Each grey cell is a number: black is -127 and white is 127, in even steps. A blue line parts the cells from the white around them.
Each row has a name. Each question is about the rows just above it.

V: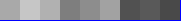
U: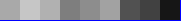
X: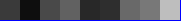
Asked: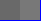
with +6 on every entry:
[-16  -1]
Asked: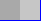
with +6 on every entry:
[47 76]
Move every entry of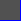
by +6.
[-40]

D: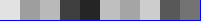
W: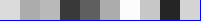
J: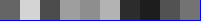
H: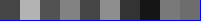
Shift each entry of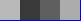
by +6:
[ 63 -64 -26  50]
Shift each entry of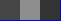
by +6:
[-52  20 -70]
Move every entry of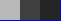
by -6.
[ 51 -70 -96]
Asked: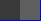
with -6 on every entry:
[-76 -38]
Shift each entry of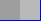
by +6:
[36 63]
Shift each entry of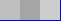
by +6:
[69 43 83]
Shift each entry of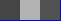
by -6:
[-64  45 -51]

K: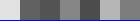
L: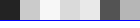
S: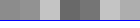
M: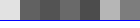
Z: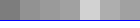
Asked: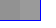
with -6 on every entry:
[12 20]
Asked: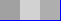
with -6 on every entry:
[27 76 40]
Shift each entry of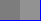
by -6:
[-8 12]
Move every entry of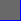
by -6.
[-28]
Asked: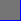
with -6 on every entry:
[-16]
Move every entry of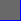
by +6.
[-16]
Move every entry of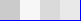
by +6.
[ 81 125  96 111]

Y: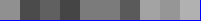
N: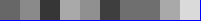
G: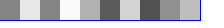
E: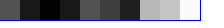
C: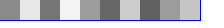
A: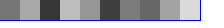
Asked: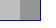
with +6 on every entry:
[68 28]
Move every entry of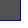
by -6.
[-51]

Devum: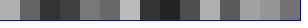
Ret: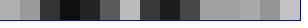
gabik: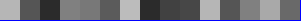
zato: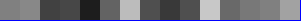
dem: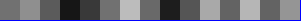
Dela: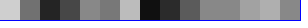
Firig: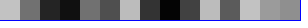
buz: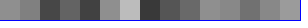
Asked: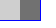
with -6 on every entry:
[ 73 -20]
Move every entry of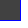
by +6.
[-56]
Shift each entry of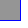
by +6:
[27]
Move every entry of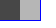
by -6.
[-62  48]
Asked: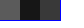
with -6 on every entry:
[ -42 -111  -76]
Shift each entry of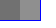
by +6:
[-8 21]
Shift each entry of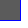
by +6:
[-30]

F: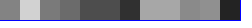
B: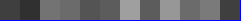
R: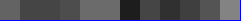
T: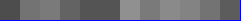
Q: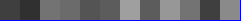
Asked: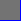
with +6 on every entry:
[-6]
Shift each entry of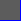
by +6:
[-29]
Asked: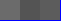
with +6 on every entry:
[-14 -37 -29]
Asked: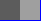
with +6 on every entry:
[-29  37]
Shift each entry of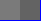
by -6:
[-11 -34]
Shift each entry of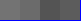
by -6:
[-18 -26 -49 -41]
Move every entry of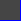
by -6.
[-64]

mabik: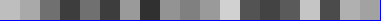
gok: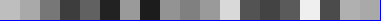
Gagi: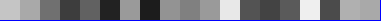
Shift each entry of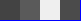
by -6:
[-66 -43 105 -58]
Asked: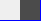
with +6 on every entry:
[117 -46]

